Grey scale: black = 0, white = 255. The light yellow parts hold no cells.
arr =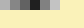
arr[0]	179
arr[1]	134
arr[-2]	129
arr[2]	98

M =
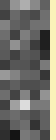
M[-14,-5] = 87
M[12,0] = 52
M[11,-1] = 96
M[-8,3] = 68
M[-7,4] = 54
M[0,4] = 97
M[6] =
[59, 86, 84, 68, 122]
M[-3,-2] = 78
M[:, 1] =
[148, 105, 97, 65, 145, 65, 86, 131, 95, 67, 160, 108, 97, 20]
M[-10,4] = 31
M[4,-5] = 93
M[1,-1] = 111
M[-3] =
[97, 108, 94, 78, 96]
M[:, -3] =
[174, 85, 87, 126, 105, 90, 84, 101, 78, 132, 220, 94, 110, 121]
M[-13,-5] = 65
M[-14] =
[87, 148, 174, 137, 97]
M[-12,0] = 130

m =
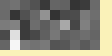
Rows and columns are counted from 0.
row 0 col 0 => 108
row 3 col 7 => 101
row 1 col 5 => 51
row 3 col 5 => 119
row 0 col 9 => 106
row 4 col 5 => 84
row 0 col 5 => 101
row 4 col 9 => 107
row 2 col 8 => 128
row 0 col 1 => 114
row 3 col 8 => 110

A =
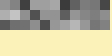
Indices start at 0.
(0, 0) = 149
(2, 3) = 142
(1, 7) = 149
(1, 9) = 126
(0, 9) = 119
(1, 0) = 175
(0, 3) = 159
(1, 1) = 195
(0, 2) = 64
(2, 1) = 111
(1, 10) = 142

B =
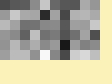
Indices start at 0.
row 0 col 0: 75
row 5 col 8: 216
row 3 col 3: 191
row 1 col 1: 200
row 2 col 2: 113
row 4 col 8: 129
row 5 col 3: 145
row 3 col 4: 113
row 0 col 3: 139
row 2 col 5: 138
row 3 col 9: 79
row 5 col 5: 134
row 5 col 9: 190
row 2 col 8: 157
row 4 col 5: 153
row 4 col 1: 183
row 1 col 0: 153

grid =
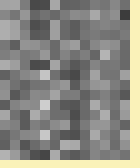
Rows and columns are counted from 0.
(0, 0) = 163
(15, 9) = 133
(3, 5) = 159
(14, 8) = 113
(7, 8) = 108
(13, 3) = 138
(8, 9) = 149
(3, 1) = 163
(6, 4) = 78
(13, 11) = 113
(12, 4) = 116
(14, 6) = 172
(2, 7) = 92
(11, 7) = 77
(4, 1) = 95
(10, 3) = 139
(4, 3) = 145
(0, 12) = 111
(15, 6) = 103
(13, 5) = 108
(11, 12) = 154
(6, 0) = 172
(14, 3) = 107
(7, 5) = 112
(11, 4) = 142
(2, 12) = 116
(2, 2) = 121
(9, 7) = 124
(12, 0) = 136
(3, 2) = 133
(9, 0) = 145
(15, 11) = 127
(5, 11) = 125
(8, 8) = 124
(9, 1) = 88
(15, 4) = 70
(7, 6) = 85

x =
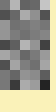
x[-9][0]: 117
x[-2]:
[121, 102, 147, 139, 93]
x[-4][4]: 154
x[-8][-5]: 80
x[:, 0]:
[117, 80, 150, 149, 72, 166, 80, 121, 120]
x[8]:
[120, 58, 171, 156, 35]
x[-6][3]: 124
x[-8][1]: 104
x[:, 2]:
[99, 171, 119, 113, 180, 104, 126, 147, 171]
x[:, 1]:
[181, 104, 113, 124, 95, 143, 164, 102, 58]

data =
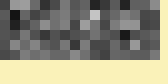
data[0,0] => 67
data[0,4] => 50
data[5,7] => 136
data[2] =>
[82, 33, 71, 98, 141, 112, 128, 70, 157, 117, 71, 124, 148, 147, 68, 73]
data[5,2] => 124
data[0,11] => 90
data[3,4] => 56
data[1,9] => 196
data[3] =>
[83, 75, 118, 80, 56, 81, 65, 80, 88, 114, 89, 79, 25, 78, 89, 99]
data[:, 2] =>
[157, 101, 71, 118, 107, 124]
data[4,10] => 72
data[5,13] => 93
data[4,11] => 104
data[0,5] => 74
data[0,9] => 36
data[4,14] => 80
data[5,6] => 103
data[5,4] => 119
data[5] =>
[73, 84, 124, 110, 119, 103, 103, 136, 112, 80, 66, 102, 99, 93, 92, 120]
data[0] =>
[67, 152, 157, 106, 50, 74, 120, 86, 98, 36, 57, 90, 35, 96, 97, 139]
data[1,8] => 109
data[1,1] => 20
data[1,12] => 127

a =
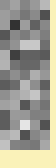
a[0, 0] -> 145
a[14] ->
[193, 130, 125, 120, 167]
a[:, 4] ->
[184, 80, 136, 126, 111, 90, 138, 151, 95, 137, 116, 129, 82, 150, 167]
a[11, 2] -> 151
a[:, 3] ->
[153, 138, 97, 150, 200, 97, 103, 174, 142, 197, 139, 128, 152, 135, 120]
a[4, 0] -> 122
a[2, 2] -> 157
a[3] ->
[86, 137, 124, 150, 126]
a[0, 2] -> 133
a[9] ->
[143, 163, 178, 197, 137]
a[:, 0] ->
[145, 157, 157, 86, 122, 175, 179, 118, 92, 143, 161, 93, 93, 172, 193]
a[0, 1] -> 162
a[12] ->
[93, 147, 229, 152, 82]
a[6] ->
[179, 115, 102, 103, 138]

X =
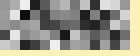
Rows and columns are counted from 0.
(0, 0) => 151
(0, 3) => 31
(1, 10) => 39
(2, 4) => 63
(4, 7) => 162
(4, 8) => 153
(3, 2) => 134
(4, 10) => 161
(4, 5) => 238
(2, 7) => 106
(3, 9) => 92
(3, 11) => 40
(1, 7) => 129
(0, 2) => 239
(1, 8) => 30
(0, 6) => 182
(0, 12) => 152
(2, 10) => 83
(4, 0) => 201
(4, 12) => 169
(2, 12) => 161
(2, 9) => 35

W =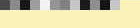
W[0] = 74
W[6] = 129
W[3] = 157
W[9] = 143
